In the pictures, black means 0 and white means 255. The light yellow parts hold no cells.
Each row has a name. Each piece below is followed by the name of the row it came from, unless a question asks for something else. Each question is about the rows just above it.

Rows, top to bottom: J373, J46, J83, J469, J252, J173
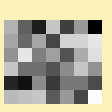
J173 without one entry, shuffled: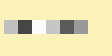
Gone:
[185]
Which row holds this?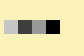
J373
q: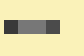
J252
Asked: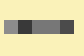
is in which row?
J252
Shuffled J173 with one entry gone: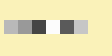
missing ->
[192]
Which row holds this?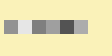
J83
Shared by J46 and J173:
[69]

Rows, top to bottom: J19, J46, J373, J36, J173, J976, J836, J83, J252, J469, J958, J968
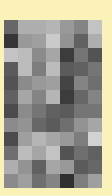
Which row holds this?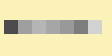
J252
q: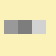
J252
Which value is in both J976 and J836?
[97]
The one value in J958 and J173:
[153]

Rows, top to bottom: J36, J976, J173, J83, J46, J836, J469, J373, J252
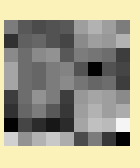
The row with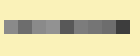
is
J173
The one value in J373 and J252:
[2]
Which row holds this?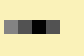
J83
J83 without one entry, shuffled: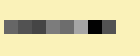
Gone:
[131]

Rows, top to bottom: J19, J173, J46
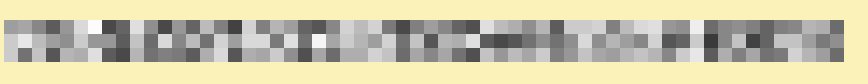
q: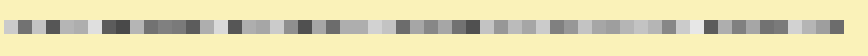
J46
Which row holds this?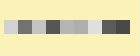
J173

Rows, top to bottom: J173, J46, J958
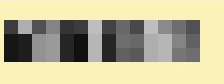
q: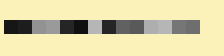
J958
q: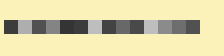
J173
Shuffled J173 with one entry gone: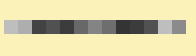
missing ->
[73]
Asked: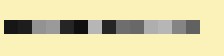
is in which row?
J46

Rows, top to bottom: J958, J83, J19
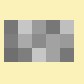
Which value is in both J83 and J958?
[154]
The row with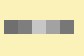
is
J19
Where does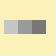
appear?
J958
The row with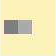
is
J83
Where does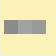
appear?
J83

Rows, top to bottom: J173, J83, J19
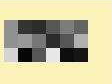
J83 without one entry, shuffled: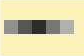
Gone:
[153]
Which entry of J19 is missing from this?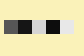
[7]
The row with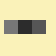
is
J83
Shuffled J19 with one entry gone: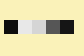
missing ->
[7]
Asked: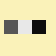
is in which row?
J19
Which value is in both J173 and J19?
[86]
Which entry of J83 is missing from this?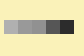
[119]

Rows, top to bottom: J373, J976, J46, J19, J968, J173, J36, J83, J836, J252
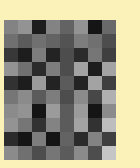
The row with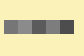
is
J173
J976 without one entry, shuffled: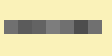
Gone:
[83]
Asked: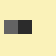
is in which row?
J836
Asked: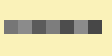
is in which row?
J173
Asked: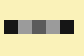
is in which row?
J36

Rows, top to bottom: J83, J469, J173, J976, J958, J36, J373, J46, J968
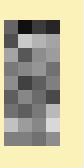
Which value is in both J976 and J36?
[135]
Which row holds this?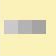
J469
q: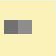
J968
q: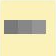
J976
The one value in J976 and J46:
[135]

